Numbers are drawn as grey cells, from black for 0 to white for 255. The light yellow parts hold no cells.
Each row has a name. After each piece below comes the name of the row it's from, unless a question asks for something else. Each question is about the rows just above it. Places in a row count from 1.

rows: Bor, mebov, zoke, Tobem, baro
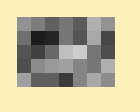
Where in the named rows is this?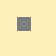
Bor, 2
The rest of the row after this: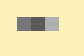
[146]
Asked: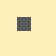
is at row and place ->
Bor, 5
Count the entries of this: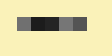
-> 5
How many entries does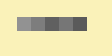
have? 5

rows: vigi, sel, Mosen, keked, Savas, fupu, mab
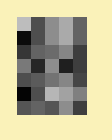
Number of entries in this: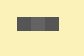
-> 3
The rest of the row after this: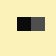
[141 170  99]
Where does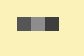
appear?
mab
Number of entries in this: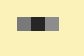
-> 3
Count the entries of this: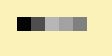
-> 5

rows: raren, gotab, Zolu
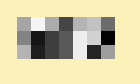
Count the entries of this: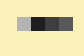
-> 4
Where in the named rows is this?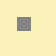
gotab, 1
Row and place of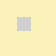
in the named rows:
gotab, 6
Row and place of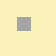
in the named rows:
raren, 1
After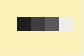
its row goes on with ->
[ 36 158]
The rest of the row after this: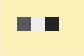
[158]

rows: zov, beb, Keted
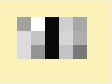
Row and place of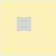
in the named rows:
beb, 4
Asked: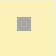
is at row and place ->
zov, 5
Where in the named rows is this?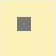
Keted, 5
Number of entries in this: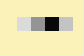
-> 4
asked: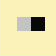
beb
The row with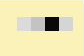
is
beb

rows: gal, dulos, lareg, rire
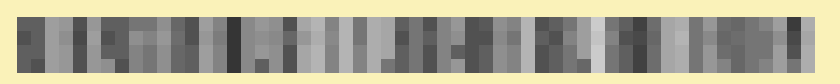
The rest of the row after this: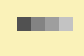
[131  81  73 103 166 180 117 137 103 109 117 117 143  73 166]
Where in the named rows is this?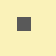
gal, 34
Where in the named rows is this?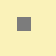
dulos, 15

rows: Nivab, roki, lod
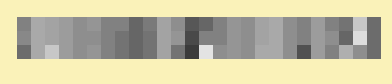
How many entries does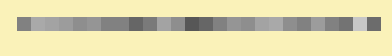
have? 26
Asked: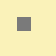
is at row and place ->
Nivab, 10
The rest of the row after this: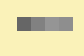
[163 169 142 129 156 129 115 199 108]
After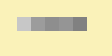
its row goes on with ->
[115 102 115 163 115  59 227 142 149 142 169 169 142  81 156 129 175 142
 108]
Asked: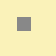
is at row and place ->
roki, 1

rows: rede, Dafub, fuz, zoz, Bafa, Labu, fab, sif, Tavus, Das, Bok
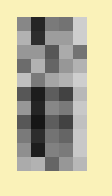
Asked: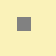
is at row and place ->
Das, 3
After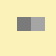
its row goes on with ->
[178 206]
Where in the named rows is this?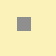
Das, 1
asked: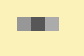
fuz

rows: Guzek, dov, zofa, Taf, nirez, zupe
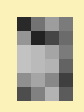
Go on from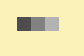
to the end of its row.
[91]
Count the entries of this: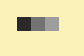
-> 3
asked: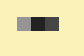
dov
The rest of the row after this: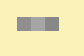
[63]

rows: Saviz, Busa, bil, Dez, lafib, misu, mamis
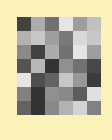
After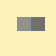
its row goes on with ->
[72]
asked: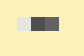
lafib
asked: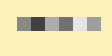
bil
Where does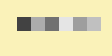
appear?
Saviz
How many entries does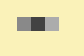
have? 3
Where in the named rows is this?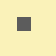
misu, 5

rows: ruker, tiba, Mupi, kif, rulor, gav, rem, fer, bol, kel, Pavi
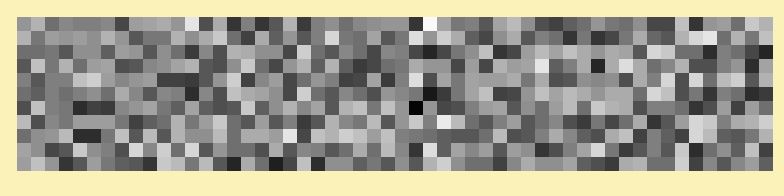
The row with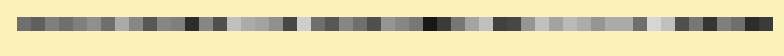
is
gav
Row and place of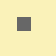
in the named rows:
tiba, 46
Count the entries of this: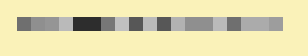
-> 19

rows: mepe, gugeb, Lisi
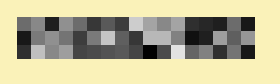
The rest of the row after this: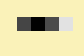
[101 129  47 116  24]
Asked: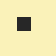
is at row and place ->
mepe, 14

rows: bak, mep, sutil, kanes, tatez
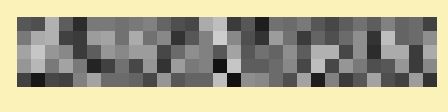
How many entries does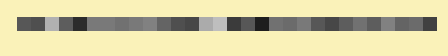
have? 30
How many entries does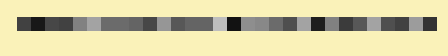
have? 30

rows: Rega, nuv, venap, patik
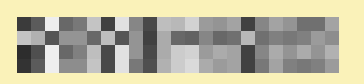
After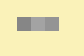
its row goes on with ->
[112 112 163]
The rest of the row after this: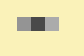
[204 210 155 171 163  65 134 171 148 171 148 177]

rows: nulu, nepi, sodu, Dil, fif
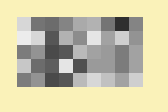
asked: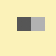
nepi
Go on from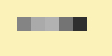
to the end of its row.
[132]
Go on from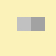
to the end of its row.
[207]

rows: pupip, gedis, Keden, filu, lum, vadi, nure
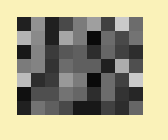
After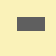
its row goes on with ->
[ 32 173  79]
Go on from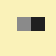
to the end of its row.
[166 123  10 108  73 115]
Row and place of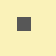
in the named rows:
Keden, 4
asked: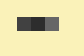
nure
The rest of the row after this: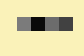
[202]
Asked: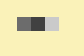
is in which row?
lum

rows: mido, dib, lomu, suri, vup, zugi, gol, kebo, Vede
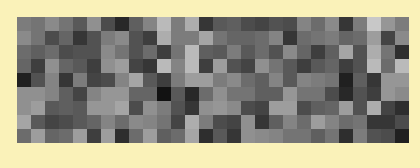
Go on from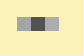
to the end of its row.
[116  46]
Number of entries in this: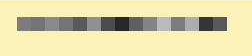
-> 15
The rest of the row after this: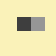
[138]
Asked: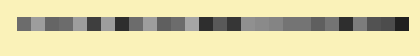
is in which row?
Vede

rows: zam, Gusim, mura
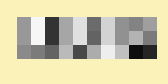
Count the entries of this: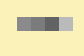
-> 4
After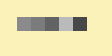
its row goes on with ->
[172 238 192  14  37]
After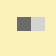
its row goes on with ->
[145 131 159]
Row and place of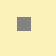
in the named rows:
zam, 9

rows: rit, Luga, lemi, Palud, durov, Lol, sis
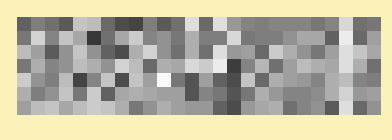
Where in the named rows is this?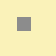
Lol, 22
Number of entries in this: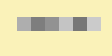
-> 6
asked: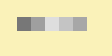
lemi
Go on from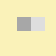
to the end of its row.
[174 112]
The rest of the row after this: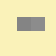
[174 210 152 159]
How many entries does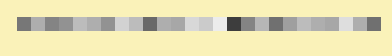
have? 26
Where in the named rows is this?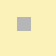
Palud, 18

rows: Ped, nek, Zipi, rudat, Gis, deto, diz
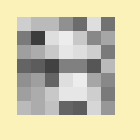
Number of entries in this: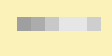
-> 6
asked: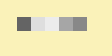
Gis
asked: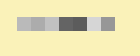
diz
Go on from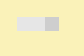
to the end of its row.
[122]
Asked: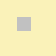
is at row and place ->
diz, 3
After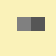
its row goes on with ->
[186]
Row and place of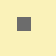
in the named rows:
Ped, 5

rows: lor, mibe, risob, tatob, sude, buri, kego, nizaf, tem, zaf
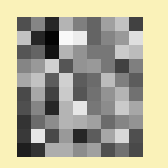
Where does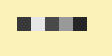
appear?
tem
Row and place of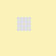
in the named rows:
mibe, 9
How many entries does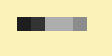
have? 5
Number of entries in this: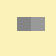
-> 2
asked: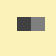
tatob
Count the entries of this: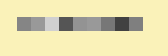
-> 9

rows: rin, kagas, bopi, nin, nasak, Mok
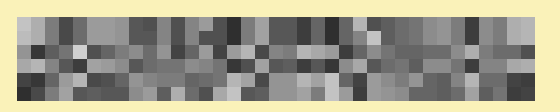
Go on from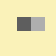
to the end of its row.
[108  80 168 195  87  94 148 148 162 124 195 155  61 155 148 140 101 101
  94 108 162  94 116  61  67]
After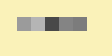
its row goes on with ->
[181 168 155  61 101 140 116 101 101 108 108 140 174 124 108 108  80]
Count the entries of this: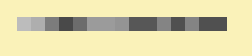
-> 15
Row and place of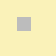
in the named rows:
kagas, 1

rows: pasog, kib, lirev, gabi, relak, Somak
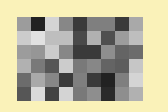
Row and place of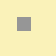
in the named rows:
lirev, 2
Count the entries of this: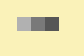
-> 3
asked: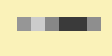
lirev
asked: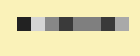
pasog
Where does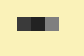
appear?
relak
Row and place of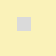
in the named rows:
Somak, 2
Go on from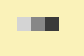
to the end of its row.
[127 127  58 169]

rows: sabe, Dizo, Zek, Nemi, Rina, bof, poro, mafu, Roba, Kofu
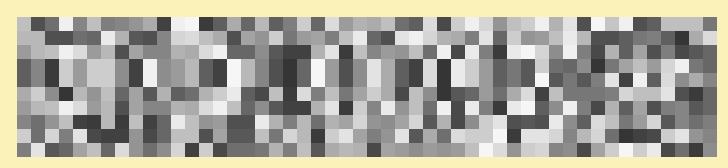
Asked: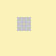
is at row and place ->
sabe, 43
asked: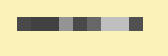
Roba

